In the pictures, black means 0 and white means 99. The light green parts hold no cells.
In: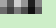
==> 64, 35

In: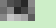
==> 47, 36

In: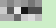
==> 62, 73

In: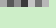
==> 66, 71

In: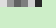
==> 86, 16

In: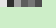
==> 89, 30

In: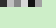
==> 18, 63

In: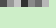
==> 30, 71

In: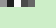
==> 58, 40

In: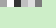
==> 64, 48
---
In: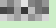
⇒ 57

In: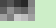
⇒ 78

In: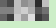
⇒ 86

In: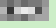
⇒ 58

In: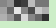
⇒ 52

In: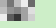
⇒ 21

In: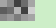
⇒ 48
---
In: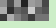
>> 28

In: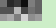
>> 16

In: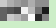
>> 67

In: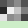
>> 43

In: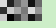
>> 13

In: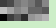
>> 29

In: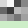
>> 96

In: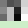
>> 31

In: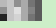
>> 77
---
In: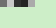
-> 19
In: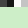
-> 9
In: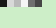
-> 95
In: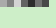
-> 17
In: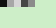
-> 83
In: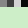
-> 24
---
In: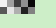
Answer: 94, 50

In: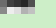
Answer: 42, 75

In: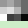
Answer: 59, 3

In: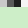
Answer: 78, 95

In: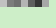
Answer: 75, 65

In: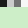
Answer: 10, 96

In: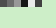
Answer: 30, 25
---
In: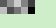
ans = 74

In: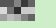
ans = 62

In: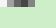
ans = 95

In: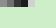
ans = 55

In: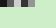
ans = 9

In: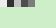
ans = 92

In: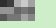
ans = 34

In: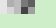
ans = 89

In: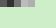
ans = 35
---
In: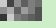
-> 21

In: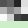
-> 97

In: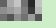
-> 44

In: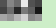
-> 64

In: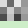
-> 30

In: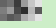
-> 44

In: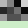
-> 61
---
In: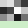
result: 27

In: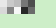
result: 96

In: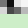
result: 28

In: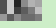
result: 36

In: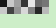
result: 51

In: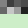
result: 77

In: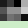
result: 56

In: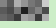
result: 40

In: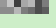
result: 42
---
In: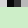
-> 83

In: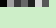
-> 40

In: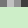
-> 46

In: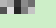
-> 87

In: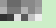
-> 87

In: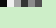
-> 64

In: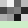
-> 67
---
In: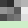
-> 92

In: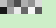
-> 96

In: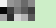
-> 93

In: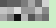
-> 86

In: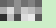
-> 90

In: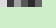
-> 85

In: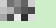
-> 91

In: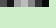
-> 73
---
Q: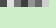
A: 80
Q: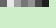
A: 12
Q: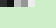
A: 92
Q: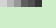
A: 21
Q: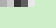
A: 90
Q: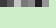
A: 58
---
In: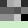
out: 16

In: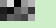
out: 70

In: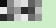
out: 54

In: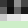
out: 27

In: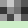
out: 33

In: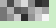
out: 23

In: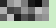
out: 42

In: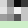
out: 22

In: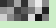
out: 53
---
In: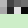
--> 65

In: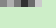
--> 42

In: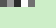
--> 44

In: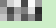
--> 98

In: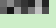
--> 14

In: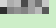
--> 62

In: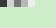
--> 92
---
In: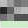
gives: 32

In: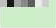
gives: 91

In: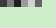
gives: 81

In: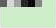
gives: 3

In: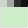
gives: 18

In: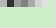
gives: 82

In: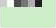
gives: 68

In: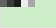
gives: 92
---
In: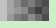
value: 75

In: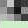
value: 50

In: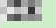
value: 85

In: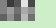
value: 50

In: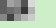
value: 37

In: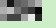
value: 57

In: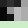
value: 13

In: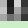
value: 70
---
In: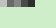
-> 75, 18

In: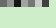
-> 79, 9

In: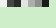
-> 94, 10

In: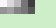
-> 96, 24

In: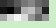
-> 95, 2

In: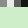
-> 91, 8

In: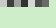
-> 83, 19
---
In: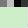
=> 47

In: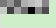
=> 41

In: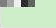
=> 65

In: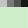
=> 76

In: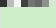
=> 25

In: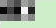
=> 42
